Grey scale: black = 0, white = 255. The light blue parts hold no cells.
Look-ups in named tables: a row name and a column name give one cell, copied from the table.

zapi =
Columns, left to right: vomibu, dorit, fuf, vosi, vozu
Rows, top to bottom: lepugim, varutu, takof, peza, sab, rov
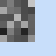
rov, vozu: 144
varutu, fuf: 109
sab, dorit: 125
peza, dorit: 167
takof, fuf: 181
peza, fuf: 98
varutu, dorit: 116
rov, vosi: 78
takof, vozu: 98
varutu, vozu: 70
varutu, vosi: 75
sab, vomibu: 33
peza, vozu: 97
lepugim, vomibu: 97
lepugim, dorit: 124
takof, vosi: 77
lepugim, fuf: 87

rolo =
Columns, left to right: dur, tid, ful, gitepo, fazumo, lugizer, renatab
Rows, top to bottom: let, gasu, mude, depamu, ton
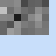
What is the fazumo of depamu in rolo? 116
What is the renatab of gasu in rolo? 121
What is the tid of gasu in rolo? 111
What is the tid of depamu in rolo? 83
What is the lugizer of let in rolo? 99
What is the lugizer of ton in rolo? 122

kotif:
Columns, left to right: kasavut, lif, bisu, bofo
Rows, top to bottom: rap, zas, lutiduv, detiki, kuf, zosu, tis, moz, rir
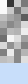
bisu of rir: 136
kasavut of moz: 128
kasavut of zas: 249
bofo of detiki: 217
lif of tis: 145
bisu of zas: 115
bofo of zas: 181
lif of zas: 200
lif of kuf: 186
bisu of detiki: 157
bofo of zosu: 161
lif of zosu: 245
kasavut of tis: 217
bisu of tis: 191

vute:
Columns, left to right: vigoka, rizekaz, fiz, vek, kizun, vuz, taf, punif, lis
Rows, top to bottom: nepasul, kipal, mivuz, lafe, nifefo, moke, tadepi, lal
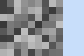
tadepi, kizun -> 183
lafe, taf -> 117
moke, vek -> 173
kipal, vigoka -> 64
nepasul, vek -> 146
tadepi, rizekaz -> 160
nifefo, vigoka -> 88
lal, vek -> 145
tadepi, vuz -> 171
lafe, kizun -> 150
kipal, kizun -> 169
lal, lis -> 114
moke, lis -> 92
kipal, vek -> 139
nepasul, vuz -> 152
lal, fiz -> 85
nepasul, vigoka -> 64

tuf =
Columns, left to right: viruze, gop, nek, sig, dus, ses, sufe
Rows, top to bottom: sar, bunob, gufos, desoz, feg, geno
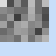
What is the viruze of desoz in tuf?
161
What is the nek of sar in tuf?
146
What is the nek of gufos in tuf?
61
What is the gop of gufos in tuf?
152
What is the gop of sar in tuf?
76
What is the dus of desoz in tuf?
134
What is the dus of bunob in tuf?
176
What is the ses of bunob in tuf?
112
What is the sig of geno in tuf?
168
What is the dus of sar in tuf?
187
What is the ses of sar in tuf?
112
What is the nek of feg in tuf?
158
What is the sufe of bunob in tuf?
83
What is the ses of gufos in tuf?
131
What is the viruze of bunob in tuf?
138
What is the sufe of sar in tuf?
187
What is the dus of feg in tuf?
128
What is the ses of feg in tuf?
66
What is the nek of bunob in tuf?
109
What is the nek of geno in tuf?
111

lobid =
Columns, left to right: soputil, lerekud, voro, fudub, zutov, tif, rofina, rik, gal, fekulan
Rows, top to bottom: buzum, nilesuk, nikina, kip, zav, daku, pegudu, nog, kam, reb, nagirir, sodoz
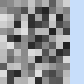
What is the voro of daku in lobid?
35
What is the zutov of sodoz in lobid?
211
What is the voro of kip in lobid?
45
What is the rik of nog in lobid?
160
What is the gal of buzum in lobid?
168
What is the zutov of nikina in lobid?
51
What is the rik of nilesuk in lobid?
117
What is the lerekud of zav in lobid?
130
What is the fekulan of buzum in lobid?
208
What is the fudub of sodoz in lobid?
178
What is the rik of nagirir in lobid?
73
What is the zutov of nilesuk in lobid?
184
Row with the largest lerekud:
pegudu

